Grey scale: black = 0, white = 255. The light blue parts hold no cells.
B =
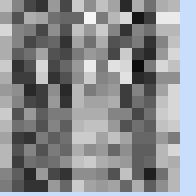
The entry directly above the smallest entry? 61
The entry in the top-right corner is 183
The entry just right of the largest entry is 123
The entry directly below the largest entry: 153
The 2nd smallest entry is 22
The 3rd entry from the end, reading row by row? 94
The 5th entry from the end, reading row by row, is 103
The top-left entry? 193
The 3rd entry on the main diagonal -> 123
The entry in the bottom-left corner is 123
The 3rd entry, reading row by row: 71
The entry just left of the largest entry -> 103
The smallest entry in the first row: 41
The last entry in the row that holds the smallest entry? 193
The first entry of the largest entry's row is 153
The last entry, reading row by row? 183
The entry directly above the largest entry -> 142
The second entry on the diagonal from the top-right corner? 234
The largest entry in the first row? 203
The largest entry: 245
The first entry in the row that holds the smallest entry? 203
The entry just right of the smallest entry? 123
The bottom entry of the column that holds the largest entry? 163
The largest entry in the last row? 203
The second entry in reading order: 132
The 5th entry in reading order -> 153
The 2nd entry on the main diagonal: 82
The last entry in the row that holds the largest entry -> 234
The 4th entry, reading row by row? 51

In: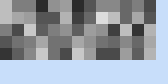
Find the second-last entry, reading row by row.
94
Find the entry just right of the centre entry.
157
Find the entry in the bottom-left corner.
52
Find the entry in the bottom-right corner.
179
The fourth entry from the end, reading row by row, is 74
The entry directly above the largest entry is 136
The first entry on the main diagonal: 190
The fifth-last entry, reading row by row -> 74
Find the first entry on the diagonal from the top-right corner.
74
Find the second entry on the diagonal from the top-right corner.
167
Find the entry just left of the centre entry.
145
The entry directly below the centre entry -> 167
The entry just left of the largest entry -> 104

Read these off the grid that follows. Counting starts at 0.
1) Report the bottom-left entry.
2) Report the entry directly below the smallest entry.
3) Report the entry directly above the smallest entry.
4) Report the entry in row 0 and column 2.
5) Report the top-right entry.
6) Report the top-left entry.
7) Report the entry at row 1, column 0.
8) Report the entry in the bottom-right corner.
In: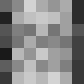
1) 56
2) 94
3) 74
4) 211
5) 44
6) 105
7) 34
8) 56

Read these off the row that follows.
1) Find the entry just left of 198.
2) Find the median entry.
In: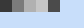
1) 177
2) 123

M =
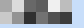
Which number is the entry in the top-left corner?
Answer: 168
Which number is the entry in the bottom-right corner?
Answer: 60
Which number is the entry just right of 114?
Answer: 81
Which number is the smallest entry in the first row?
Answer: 93

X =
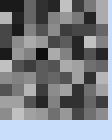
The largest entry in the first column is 193
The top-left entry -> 26
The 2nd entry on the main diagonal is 37
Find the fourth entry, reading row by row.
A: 49
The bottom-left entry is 140
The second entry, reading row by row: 26
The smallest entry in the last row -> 71
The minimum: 14
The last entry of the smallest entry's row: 37
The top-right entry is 171
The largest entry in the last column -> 182
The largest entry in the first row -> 193
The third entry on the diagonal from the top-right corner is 71
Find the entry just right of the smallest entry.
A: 171
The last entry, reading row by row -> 140
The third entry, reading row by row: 102
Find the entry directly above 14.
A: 152

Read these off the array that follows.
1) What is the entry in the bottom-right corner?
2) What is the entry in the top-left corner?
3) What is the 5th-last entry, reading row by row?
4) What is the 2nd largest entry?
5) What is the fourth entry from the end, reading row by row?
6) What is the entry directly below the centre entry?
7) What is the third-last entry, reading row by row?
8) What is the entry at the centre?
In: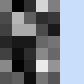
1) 84
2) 127
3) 84
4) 213
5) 95
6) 46
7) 14
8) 25
